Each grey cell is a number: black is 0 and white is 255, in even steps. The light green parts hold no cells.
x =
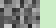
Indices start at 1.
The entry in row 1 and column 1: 158
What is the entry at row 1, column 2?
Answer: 66
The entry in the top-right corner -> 120
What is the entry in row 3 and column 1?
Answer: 50
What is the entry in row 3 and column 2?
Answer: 145
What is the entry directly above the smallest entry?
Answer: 107
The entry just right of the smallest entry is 187
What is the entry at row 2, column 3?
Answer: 132
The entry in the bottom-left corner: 81
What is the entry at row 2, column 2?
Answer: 120
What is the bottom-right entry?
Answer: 158
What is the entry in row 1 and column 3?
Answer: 81

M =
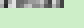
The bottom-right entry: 67
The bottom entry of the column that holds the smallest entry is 40
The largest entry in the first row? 225
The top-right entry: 67
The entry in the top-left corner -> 196
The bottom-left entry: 166

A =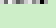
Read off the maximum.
243
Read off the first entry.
216
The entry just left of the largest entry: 105
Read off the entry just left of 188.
134

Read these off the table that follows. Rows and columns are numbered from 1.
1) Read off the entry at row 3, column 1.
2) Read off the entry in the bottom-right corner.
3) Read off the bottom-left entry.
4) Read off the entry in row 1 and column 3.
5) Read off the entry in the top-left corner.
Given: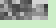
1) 145
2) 173
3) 87
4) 87
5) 185

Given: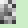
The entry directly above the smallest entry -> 118
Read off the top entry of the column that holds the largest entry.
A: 243
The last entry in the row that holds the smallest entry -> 63
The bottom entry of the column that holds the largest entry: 51
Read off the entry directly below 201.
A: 174
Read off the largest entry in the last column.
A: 227
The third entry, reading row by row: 93

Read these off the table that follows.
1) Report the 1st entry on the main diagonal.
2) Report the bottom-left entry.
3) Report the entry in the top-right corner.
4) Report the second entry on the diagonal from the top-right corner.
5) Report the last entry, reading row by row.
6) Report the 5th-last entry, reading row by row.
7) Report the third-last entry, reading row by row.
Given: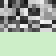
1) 52
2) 124
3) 37
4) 189
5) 95
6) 82
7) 218

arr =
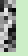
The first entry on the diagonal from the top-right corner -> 163
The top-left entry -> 53
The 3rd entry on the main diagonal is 27
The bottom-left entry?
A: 206
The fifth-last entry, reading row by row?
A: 65
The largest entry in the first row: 206
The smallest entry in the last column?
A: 1
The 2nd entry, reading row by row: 107
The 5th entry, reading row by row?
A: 41
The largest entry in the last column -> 190
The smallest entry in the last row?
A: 27
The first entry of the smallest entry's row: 27
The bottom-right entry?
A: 163
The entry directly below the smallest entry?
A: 65

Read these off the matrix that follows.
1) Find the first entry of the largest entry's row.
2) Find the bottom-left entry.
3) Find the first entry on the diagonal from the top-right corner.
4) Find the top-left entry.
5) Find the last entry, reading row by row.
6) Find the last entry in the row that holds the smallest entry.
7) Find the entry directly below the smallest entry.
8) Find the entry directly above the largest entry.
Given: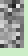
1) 215
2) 58
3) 170
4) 154
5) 138
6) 96
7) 108
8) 84

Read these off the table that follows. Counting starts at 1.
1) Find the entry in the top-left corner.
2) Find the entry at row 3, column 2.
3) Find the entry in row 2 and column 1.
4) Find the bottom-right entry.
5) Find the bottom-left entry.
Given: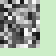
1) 190
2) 23
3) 51
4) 205
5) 159
